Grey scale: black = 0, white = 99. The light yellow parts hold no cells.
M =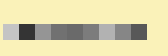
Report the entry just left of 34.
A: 52
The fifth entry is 41
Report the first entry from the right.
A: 34

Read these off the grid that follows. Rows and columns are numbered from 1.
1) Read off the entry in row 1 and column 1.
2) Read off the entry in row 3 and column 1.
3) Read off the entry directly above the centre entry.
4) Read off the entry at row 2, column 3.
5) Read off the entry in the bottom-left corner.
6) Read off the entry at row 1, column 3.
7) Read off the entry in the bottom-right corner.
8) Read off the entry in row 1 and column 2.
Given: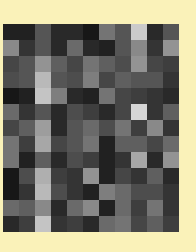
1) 13
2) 27
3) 24
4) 33
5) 16
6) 33
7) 24
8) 13

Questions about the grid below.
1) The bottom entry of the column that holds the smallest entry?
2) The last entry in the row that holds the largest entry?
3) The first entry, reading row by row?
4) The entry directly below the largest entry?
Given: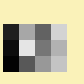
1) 1
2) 69
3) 12
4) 34

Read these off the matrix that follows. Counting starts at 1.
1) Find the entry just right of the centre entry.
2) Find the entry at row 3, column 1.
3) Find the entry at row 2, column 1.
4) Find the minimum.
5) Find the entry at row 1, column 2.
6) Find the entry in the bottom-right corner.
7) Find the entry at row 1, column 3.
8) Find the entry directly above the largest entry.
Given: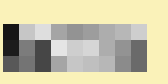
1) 83
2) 34
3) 11
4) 8
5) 77
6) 41
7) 86
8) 64

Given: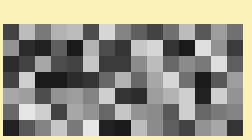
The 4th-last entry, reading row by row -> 26
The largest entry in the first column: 65
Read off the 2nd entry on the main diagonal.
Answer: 17
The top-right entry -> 44
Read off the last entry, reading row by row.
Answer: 20
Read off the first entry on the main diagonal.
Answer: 26
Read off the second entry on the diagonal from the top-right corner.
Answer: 57
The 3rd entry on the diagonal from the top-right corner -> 47
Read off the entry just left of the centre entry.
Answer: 40
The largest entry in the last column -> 61
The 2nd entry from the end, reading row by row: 65
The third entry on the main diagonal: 65
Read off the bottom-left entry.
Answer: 13
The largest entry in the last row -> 89
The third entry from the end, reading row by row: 57
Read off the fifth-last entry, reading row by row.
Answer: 37
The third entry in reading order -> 47
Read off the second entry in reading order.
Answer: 73
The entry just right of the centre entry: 40
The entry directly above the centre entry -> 23
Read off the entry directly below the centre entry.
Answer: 20

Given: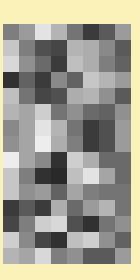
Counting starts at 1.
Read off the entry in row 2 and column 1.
77
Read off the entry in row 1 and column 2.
60
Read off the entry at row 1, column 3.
88
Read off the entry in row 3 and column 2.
56
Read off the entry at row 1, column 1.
49
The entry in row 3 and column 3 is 41
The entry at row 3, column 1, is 84
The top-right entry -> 60
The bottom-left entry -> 70
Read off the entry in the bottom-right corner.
60
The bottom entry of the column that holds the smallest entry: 49
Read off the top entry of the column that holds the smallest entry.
70
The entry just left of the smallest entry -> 19
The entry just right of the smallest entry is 74
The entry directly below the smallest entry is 38

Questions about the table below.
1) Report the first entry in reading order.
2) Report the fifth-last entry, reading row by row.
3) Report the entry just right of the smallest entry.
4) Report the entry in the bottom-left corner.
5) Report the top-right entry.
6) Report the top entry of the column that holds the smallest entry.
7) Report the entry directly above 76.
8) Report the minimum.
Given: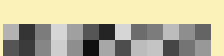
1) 69
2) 73
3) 65
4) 33
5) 39
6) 33
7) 48
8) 6
